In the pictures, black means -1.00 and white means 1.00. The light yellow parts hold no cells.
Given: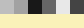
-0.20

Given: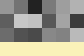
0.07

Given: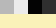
0.84

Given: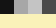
0.31

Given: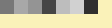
0.48

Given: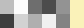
0.37
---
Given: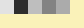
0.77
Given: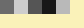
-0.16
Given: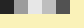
-0.72
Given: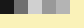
-0.82
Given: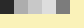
-0.68
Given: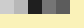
0.61
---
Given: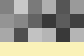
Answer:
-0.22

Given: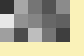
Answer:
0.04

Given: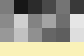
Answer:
0.03

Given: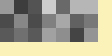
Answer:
-0.41

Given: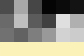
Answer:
-0.29

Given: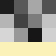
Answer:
-0.03
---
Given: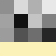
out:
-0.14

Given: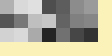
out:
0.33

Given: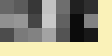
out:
0.02

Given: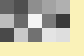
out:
-0.11

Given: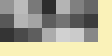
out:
-0.26

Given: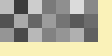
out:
0.44
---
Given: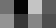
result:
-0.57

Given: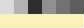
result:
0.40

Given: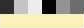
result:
0.54

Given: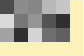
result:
-0.63

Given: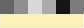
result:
0.12

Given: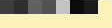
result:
-0.64

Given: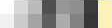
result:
0.59

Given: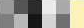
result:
0.44

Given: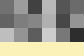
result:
0.16

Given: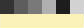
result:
-0.27
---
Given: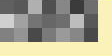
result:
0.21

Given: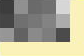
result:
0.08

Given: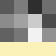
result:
-0.07

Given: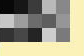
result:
-0.72

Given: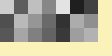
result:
-0.55

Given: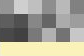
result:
0.39

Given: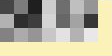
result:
0.77

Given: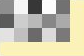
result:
-0.17

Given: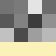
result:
-0.41

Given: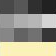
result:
-0.22
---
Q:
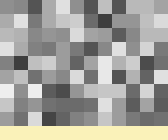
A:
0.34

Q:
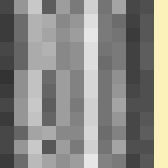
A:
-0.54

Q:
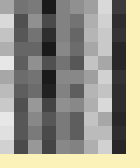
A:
0.70

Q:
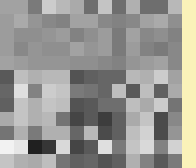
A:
0.22

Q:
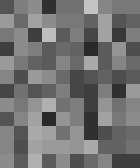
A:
0.21

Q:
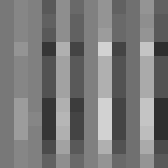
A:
-0.06

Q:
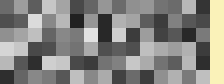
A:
-0.38

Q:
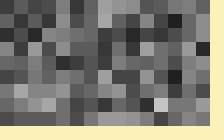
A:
-0.24

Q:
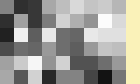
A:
-0.63
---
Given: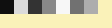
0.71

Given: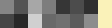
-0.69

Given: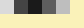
-0.47

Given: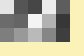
0.20

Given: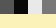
-0.94

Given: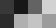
0.38

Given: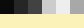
-0.70

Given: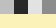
-0.69

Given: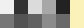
-0.35

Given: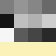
-0.29
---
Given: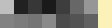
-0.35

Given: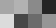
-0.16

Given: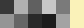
-0.78

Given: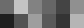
-0.59

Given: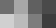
-0.02

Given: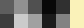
-0.79
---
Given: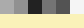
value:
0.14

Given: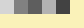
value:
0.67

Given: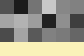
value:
0.29

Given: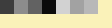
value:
-0.23

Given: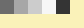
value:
-0.15

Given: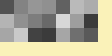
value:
-0.48

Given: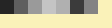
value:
0.21

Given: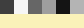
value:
0.93

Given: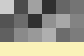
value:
0.08

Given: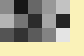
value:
-0.34
